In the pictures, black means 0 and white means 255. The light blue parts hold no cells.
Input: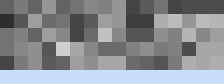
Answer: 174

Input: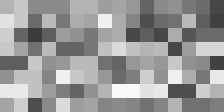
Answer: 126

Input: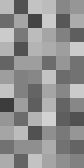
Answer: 129

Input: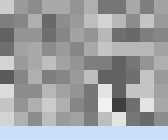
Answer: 140

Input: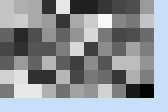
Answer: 4

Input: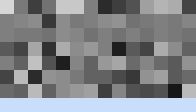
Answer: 186

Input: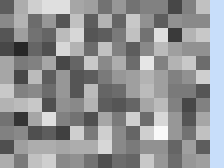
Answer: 159
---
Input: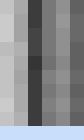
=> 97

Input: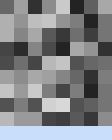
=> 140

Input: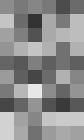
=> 161

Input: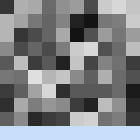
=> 54

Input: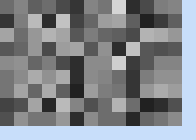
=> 139
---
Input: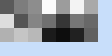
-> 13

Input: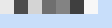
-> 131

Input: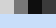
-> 119

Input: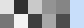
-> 62

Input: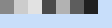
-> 178

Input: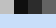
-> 15

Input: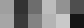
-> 180

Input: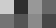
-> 85

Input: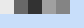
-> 50

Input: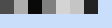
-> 212
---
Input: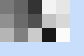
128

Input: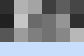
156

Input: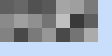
73

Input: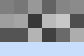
84

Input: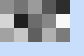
198

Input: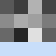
37
